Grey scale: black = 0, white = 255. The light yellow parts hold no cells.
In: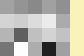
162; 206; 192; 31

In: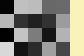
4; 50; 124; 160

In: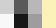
208; 23

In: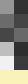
150; 69

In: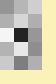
149; 214; 151

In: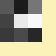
88; 233; 39

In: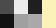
75; 160
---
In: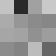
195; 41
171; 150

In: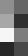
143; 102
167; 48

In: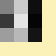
130; 202
56; 228

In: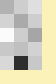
178; 206
211; 170

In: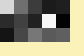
215; 111
43; 65

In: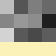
190; 85
133; 152
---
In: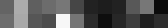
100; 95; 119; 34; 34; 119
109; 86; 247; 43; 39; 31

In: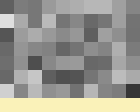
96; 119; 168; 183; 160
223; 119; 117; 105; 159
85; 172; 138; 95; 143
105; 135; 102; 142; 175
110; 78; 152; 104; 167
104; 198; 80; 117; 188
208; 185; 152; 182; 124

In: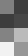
128
61
131
242

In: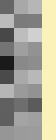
102; 182
187; 125
72; 208
116; 146
26; 141
74; 184
182; 146
96; 91
95; 160
150; 156

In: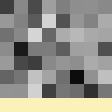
62; 74; 127; 143
152; 91; 82; 131
113; 213; 172; 169
140; 123; 94; 161
154; 61; 149; 171
100; 193; 111; 145
147; 209; 118; 48

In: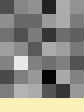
78; 145; 172
143; 105; 170
113; 124; 109
159; 89; 158
131; 128; 128
74; 152; 169
125; 171; 55
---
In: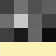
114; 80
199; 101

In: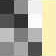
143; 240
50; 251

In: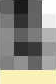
27; 98
50; 99

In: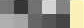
55; 113
166; 102

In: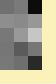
122; 12
138; 151

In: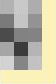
201; 173
197; 147

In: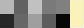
97; 193
103; 159

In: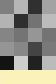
182; 48
47; 115

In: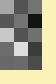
83; 115
116; 19
